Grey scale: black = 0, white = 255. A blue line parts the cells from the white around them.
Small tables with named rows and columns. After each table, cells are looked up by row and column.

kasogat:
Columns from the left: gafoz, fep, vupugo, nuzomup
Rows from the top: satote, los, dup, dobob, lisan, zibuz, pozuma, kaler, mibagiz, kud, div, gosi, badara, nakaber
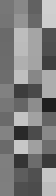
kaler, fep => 102
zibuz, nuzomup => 173
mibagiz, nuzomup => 100
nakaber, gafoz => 127
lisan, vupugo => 164
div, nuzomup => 110
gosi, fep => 52
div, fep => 199
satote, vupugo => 97
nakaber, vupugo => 76
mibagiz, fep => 196

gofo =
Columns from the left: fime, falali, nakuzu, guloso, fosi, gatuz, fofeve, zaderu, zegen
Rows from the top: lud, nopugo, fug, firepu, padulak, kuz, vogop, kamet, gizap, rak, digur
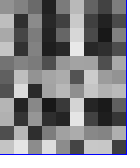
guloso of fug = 35
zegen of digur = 62
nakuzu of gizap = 150
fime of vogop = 81
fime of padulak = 115
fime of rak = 78
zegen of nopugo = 74
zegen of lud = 126
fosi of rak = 161

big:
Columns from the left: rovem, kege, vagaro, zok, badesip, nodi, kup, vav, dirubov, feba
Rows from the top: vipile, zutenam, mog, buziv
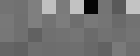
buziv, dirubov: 122
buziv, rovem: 101
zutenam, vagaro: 127
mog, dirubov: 111
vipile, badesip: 123
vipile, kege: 113
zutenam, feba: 114
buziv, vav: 98
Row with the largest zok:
vipile

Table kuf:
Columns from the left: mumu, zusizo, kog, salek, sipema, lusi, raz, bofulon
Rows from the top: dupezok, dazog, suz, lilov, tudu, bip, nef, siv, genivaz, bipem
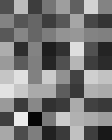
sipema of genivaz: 203
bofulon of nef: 170
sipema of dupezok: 158
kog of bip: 129
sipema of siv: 58
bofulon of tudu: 43
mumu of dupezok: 79
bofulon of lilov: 36
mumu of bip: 197
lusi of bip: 66
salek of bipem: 33
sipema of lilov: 49
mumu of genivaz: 62
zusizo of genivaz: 234
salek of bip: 203
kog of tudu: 127
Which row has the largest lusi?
lilov

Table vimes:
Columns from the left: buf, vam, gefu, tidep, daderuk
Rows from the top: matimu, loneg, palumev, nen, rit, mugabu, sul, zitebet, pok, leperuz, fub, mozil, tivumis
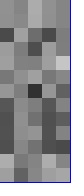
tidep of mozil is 173
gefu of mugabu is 160
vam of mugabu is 144
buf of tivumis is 159
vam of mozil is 121
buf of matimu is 145
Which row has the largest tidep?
mozil

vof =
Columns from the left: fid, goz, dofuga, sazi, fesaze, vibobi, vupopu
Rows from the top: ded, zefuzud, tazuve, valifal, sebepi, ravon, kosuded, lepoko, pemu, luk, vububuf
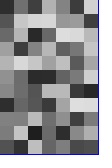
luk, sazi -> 106
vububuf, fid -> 82
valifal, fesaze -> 96
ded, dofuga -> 63
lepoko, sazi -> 58
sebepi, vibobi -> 90
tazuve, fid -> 105
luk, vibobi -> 137
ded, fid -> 46
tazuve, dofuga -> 41
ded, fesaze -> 131
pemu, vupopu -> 123
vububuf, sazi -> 101
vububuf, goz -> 50
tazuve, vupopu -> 185
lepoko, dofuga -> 86
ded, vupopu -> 209
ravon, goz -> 108
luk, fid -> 124
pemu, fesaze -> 143
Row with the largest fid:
sebepi

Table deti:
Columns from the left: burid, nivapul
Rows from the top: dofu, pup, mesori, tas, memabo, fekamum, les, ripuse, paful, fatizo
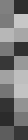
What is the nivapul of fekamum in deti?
190
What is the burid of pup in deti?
123
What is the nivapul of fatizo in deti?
55
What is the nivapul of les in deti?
195
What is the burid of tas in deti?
121
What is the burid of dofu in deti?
128
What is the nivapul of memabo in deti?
153
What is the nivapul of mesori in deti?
167
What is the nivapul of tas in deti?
48
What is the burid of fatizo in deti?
93
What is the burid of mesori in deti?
183
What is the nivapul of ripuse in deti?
147
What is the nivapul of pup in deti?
199
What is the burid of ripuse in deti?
51
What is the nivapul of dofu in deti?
45
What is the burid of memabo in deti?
55
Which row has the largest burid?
mesori

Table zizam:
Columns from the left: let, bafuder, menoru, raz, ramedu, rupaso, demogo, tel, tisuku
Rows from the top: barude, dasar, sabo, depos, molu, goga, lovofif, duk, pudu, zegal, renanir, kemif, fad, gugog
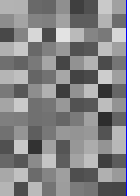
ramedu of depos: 152
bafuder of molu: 99
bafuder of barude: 178
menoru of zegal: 94
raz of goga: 114
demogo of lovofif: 190
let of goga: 181
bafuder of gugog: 77
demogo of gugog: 117
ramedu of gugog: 157
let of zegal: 113
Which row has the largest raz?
kemif

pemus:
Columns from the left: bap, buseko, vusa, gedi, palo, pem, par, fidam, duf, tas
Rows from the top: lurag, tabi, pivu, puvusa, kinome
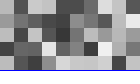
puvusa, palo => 98
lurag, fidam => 221
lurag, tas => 87
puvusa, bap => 67
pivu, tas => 155
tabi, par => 118
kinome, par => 198
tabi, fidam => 87
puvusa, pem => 130
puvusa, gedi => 228
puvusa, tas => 119
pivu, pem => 116
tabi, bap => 154
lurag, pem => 76
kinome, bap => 188
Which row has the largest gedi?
puvusa

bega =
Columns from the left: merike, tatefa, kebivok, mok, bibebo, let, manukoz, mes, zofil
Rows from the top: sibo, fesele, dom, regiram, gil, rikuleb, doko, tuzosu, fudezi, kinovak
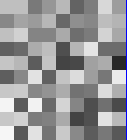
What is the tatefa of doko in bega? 202
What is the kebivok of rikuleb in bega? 226
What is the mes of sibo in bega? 216
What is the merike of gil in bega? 197
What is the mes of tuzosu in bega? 112
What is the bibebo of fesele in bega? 104
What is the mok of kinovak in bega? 116
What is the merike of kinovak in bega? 246
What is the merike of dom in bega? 192
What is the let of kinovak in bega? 137

